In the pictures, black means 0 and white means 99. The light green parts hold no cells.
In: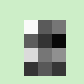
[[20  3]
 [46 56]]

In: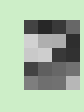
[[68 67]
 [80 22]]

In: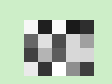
[[87 30]
 [70 36]]

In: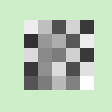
[[59 67]
 [53 48]]

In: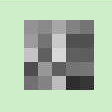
[[45 78]
 [37 84]]

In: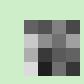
[[55 44]
 [22 35]]
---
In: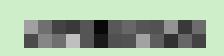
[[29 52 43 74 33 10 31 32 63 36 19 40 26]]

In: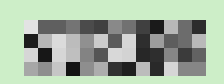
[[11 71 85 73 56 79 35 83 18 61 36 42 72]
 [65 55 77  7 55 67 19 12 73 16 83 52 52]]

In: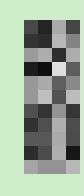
[[20 17 71 51]
 [11  5 86 36]
 [59 74 32 73]
 [19 31 68 30]
 [17 29 68  9]]

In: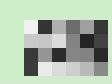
[[78 77 85 51 14 26]
 [23 91 85 80 72 53]]

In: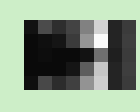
[[ 4  6  8 23 58 97 14 24]
 [ 4  4  4  8 36 77 14 24]]

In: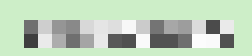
[[24 91 67 43 64 90 34 31 97 32 32 43 98 97 31]]

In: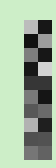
[[ 7 61]
 [ 9 82]
 [47  8]
 [69 12]
 [46 38]]

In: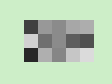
[[81 43 54 36 31]]
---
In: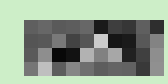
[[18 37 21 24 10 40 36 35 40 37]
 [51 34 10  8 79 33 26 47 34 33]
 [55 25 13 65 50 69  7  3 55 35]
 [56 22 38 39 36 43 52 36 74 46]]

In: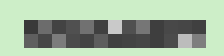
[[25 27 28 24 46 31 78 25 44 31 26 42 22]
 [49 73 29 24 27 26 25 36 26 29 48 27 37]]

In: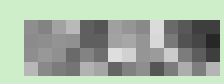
[[24 24 34 41 85 53 58 62 33 37 72 63 51 55]
 [15 27 32 47 84 58 65 63 37 37 56 57 55 54]
 [24 36 48 79 60 58 81 86 43 51 41 56 59 55]
 [70 49 67 48 33 55 50 39 64 69 45 48 53 71]]

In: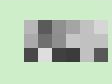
[[83 75 64 56 35 71]
 [75 75 77 55 43 66]
 [34 75 23 25 86 28]]

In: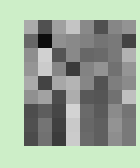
[[57 52 31 53 76 62 31 66]
 [26 47 45 50 53 56  5 40]
 [69 47 41 40 53 33 81 55]
 [58 44 57 51 23 52 79 58]
 [54 49 32 52 70 65 26 66]
 [74 44 33 34 67 30 63 56]
 [45 54 35 41 82 27 36 30]
 [47 57 37 40 78 25 45 31]
 [47 55 37 41 79 23 44 29]]

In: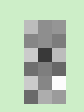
[[58 55 73]
 [48 55 52]
 [73 22 79]
 [40 49 43]
 [98 52 79]
 [60 67 41]]

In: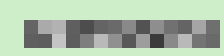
[[43 64 39 44 55 32 53 41 39 30 37 69 66 39]
 [41 45 72 53 23 61 34 56 72 49 36 76 36 37]]
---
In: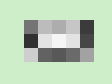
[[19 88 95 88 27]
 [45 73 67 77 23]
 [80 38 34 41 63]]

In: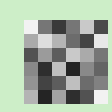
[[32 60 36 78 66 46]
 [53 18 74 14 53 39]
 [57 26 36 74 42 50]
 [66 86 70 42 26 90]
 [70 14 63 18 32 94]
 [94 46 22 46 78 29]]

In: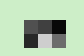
[[15 80 42]
 [31 25  3]]

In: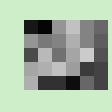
[[ 9  2 58 75 51 40]
 [29 72 44 64 79 32]
 [58 47 51 68 51 36]
 [64 68 75 61 23 26]
 [68 19 19  5 40 26]]

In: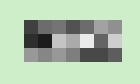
[[18 11 76 66 91 39 80]
 [25 42 45 32 42 63 56]
 [59 52 59 49 28 28 36]]

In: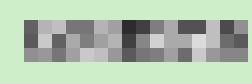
[[35 78 38 66 49 62 70 25 52 81 66 66 85 74 42 35]
 [38 70 74 46 46 70 62 17 25 49 66 32 32 74 29 56]
 [56 59 46 62 78 74 59 35 46 49 62 42 78 59 52 52]]

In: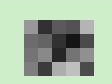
[[42 39 19  8 29]
 [45 53 15 45 56]
 [49 23 67 74 29]
 [59 19 35 32 70]]

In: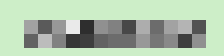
[[38 73 50 21 24 38 42 42 59 46 53 24 56]
 [63 35 59 91 18 56 50 28 67 42 63 70 32]]

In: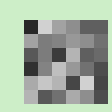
[[15 81 63 55 37 37]
 [19 51 74 59 44 30]
 [34 48 23 70 37 41]
 [63 48 51 59 55 44]
 [66 77 70 27 81 27]
 [70 34 44 66 55 30]]
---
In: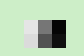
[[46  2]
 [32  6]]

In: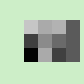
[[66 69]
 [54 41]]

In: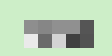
[[52 56]
 [41 82]]

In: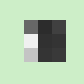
[[17 25]
 [19 20]]

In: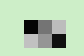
[[45 73]
 [58  6]]

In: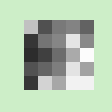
[[31 47]
 [45 52]]

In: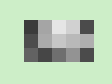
[[64 89]
 [66 77]]
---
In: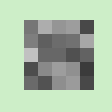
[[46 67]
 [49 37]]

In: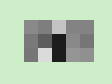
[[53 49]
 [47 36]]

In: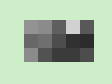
[[57 54]
 [40 43]]

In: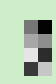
[[46  1]
 [65 55]]

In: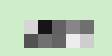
[[83  8]
 [32 44]]

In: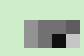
[[57 44]
 [57 44]]

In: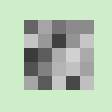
[[39 64]
 [76 59]]

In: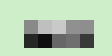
[[53 74]
 [15  6]]
